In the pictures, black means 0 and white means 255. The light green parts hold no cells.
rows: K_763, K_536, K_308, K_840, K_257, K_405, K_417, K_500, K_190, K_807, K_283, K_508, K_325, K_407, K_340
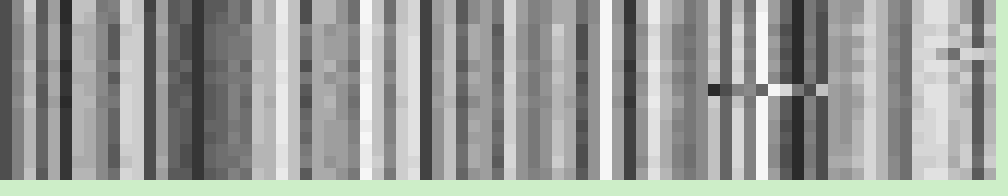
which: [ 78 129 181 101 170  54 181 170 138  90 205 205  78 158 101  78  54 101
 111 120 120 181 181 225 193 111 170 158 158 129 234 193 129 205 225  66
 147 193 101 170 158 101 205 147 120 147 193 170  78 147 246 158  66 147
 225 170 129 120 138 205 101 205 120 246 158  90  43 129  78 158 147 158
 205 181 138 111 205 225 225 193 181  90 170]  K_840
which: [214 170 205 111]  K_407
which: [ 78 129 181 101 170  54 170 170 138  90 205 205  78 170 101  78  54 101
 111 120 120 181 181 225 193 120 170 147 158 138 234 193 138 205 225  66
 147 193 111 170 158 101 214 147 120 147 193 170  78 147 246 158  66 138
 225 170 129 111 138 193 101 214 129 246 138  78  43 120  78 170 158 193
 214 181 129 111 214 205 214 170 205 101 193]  K_417

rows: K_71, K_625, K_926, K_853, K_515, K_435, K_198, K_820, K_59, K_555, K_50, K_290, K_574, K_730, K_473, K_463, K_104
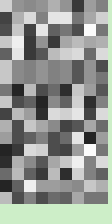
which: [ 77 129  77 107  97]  K_104
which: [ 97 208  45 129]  K_59
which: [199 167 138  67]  K_50
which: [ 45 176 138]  K_730
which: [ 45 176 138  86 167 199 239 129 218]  K_730
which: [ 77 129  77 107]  K_104

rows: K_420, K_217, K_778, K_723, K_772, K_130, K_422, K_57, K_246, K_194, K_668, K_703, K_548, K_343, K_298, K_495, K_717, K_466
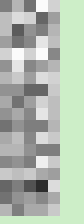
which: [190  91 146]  K_778
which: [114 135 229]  K_723
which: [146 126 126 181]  K_668

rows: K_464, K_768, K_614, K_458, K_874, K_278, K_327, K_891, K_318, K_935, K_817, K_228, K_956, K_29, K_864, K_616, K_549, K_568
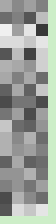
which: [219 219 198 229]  K_458
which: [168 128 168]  K_327
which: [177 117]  K_864

